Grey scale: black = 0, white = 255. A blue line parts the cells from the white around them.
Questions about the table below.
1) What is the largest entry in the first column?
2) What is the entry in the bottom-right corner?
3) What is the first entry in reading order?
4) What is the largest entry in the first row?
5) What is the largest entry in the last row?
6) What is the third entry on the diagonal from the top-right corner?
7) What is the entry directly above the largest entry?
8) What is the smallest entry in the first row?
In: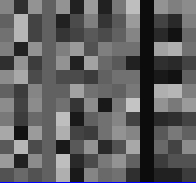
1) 168
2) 60
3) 133
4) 190
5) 175
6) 41
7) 121
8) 12

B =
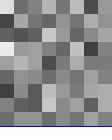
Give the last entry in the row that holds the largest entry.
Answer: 130
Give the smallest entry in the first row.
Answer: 76
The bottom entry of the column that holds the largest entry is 110
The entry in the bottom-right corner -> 130
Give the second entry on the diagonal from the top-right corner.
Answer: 173
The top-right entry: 153
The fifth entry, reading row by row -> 117
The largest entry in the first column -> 235
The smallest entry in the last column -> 123
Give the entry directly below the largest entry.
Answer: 160
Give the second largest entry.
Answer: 222
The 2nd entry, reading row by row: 110
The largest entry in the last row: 160
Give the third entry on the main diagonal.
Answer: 97
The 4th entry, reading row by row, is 181
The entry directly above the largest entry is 97

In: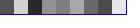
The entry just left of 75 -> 105
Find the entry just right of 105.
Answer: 75
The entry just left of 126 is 145

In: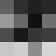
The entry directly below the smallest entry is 54
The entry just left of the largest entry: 141
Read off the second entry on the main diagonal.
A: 104
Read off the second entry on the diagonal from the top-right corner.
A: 17
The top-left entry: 96

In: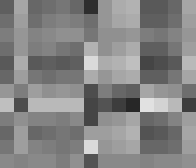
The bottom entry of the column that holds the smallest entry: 137
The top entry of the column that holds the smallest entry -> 178
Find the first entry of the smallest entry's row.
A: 191
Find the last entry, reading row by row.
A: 144
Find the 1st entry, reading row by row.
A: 95
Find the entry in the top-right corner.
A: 166
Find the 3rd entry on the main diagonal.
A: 131
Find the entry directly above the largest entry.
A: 166
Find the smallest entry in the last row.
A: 83
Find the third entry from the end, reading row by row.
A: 137
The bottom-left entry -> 137
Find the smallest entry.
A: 39
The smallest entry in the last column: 61
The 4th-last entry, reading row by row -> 131
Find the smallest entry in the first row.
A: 46
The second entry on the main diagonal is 158
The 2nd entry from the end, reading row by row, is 137
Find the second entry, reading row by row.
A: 166
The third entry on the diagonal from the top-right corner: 118

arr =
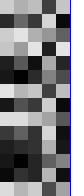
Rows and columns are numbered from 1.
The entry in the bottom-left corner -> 220
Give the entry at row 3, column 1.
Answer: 205
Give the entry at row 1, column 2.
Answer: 176
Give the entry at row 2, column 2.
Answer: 104
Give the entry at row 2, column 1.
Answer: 43
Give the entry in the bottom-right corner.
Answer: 163
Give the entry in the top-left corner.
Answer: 205
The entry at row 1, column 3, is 190
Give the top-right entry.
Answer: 197
